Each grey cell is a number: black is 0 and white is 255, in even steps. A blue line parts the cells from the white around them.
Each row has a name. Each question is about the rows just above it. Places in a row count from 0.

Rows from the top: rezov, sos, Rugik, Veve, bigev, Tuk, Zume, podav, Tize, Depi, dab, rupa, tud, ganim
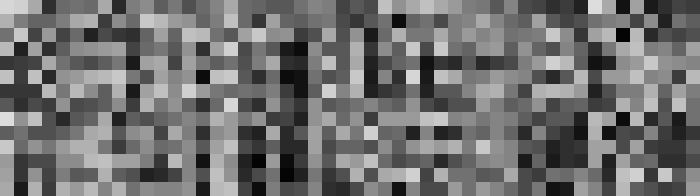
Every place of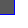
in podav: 0 23
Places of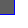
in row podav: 7 28 36 40
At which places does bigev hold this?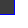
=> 1 35

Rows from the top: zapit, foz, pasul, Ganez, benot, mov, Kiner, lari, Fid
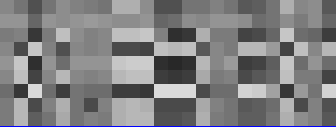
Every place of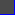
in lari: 2 6 11 12 13 21
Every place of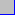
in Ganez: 11 13 21
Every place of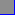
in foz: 4 8 9 13 17 20 22
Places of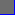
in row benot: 4 21 23
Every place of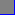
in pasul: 1 6 11
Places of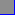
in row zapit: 4 10 22

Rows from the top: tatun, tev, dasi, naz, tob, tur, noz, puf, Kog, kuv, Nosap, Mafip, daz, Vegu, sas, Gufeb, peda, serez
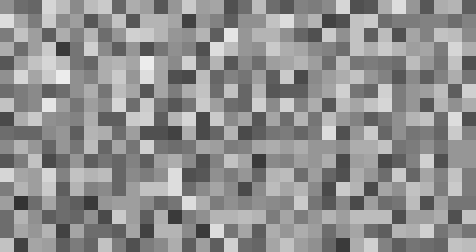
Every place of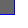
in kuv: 1 2 15 21 27 31
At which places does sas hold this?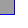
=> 0 8 9 26 31
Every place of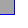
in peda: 1 5 9 17 25
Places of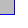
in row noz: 8 31
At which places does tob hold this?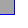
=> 9 11 20

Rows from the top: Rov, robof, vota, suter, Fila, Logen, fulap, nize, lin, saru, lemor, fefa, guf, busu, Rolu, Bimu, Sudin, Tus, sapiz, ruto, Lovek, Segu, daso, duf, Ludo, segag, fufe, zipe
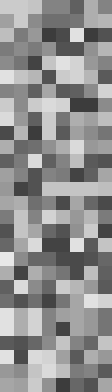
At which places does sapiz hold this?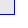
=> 0
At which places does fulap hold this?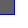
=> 2 5
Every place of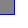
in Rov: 3 4 7
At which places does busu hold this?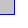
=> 3 4 5 6

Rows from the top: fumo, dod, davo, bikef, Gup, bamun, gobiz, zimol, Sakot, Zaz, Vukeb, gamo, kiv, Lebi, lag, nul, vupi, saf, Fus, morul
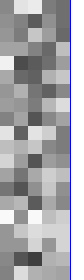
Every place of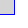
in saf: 2 4
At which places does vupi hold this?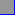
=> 0
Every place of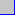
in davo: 2

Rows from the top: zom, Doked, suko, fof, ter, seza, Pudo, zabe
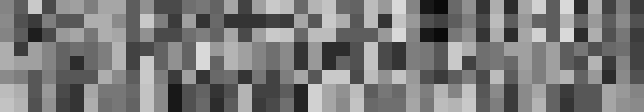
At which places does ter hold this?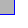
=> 8 16 42
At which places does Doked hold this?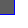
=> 9 32 36 39 43
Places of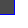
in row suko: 3 11 12 17
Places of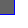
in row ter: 4 11 13 15 24
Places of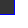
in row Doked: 14 16 17 18 27
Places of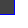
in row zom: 17 43
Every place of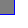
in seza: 1 3 11 20 33 38

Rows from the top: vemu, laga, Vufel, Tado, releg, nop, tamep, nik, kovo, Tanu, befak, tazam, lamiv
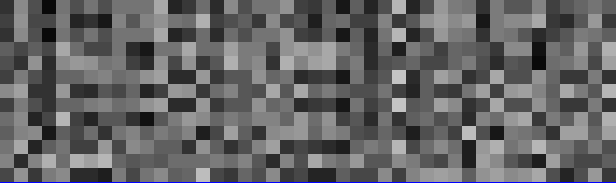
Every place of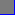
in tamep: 23 41
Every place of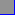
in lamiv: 1 34 37
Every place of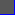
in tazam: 9 11 18 26 27 30 36
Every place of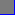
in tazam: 15 23 29 32
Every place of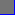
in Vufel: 4 6 8 9 10 18 19 27 33 36 42

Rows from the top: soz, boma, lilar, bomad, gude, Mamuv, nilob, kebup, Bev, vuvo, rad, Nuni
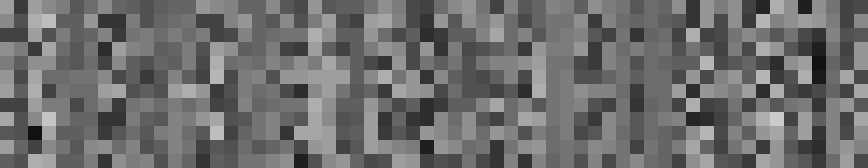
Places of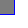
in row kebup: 3 4 10 12 14 40 54 57
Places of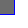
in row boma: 12 36 44 46
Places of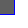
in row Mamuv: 9 13 25 32 35 45 53
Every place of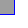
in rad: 0 23 26
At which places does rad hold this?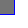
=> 4 13 20 34 36 40 44 46 52
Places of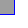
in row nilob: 0 7 12 23 48 53
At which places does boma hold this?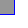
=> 6 17 31 35 50 58

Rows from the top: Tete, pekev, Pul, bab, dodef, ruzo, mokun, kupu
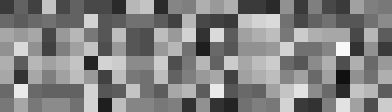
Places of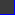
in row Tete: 0 17 18 21 24
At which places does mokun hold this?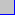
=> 9 20 25
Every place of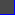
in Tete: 4 6 7 23
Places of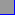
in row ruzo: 6 14
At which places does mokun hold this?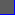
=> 8 11 14 27
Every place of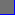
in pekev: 3 9 10 20 23 26

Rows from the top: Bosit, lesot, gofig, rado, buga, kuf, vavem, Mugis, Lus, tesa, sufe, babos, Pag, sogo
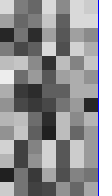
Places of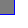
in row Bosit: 1
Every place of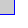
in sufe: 5
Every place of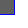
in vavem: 3 4

